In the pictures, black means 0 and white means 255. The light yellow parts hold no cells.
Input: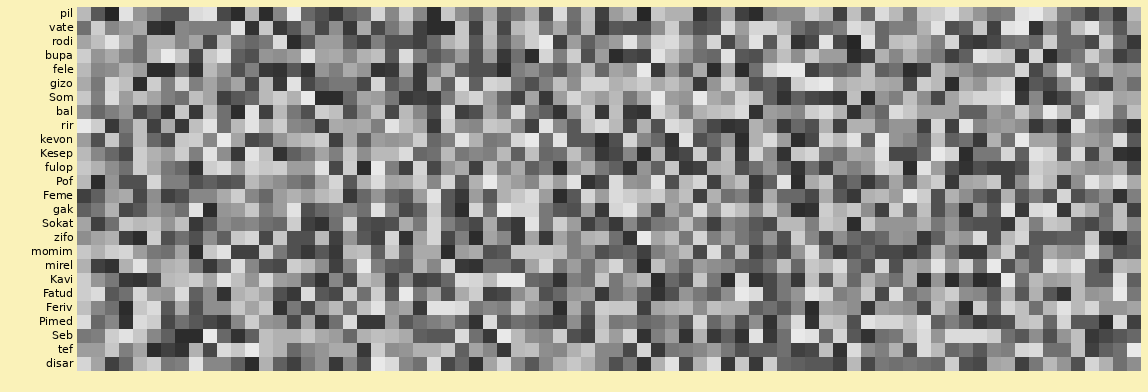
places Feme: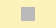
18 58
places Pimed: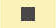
7 10 16 34 37 66
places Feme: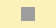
3 15 17 25 29 34 38 43 59

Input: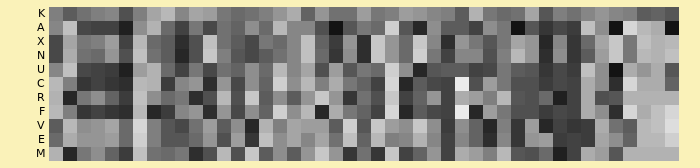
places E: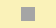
18 20 40
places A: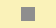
7 15 28 32 40
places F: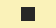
8 20 26 31
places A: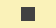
4 5 10 31
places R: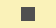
12 14 24 35 40

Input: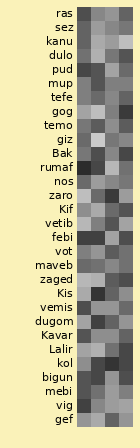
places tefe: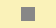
3
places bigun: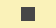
2
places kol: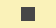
2 4

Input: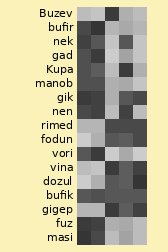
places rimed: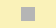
1 2
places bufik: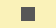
1 3 4 5

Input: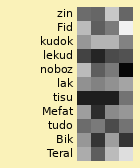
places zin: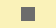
1
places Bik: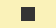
2 4
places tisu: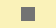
4
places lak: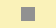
1 3
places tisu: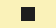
1 2 3
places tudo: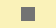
4

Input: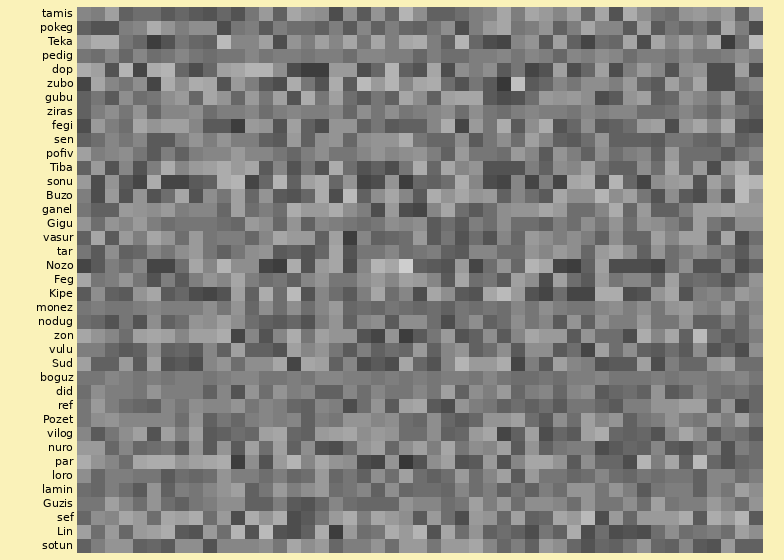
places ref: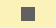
6 17 31 33 46
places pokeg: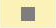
4 8 13 15 19 23 29 33 36 48
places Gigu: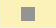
1 3 16 39 41
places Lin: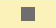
2 11 21 28 31 38 42 44 47
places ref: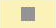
12 22 28 42 43 47
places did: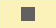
10 18 19 28 41

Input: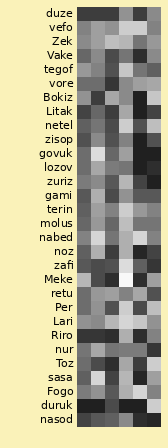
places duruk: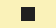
1 2 4 5
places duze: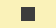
1 2 3 5
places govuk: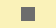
1
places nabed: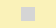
2 5
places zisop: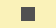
1 3 6

